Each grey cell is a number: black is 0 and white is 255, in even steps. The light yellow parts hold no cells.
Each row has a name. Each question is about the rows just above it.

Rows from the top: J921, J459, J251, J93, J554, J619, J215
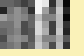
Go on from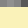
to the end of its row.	188, 132, 132, 174, 88
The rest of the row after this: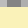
88

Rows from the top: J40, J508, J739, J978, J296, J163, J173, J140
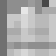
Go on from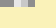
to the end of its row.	170, 170
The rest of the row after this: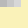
200, 185, 185, 200
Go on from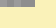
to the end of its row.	142, 155
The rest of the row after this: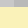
200
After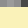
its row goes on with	200
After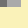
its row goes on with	200, 185, 170, 170, 200
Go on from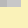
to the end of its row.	185, 185, 200

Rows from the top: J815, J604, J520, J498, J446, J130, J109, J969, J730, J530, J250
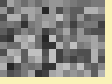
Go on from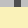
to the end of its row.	65, 109, 93, 79, 79, 177, 109
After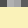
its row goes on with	192, 192, 79, 192, 65, 109, 93, 79, 79, 177, 109
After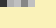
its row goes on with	109, 93, 134
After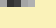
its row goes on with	134, 150, 134, 165, 93, 177
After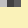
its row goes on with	65, 93, 79, 177, 79

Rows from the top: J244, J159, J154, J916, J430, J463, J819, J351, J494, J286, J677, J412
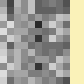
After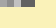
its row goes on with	97, 110, 97
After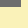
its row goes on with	97
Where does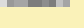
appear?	J677
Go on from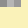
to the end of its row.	125, 141, 110, 81
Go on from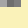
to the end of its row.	110, 110, 110, 97

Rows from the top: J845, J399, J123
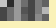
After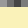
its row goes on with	98
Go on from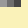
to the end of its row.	123, 98
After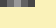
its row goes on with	138, 98
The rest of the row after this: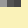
123, 182
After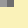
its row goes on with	70, 123, 98
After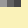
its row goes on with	138, 98

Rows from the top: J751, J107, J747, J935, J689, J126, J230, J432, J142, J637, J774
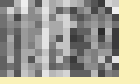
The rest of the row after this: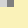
196, 212, 113, 85, 113, 139, 113, 139, 72
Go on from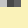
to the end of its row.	97, 169, 44, 183, 58
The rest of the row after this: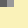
139, 139, 227, 169, 169, 196, 72, 97, 97, 169, 44, 183, 58
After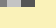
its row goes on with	85, 169, 113, 127, 58
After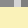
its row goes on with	196, 212, 113, 85, 113, 139, 113, 139, 72
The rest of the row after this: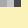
97, 97, 169, 44, 183, 58

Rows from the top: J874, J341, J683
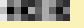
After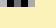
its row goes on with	100, 171, 100, 17, 126
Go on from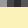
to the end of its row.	171, 155, 72, 46
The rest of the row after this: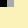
100, 171, 100, 17, 126
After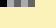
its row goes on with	17, 126
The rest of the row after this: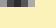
155, 72, 46

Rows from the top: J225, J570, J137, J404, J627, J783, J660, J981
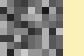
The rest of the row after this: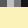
163, 75
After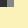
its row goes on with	88, 88, 191, 119, 24, 163, 75
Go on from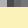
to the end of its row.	177, 88, 104
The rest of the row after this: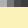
104, 119, 177, 88, 104

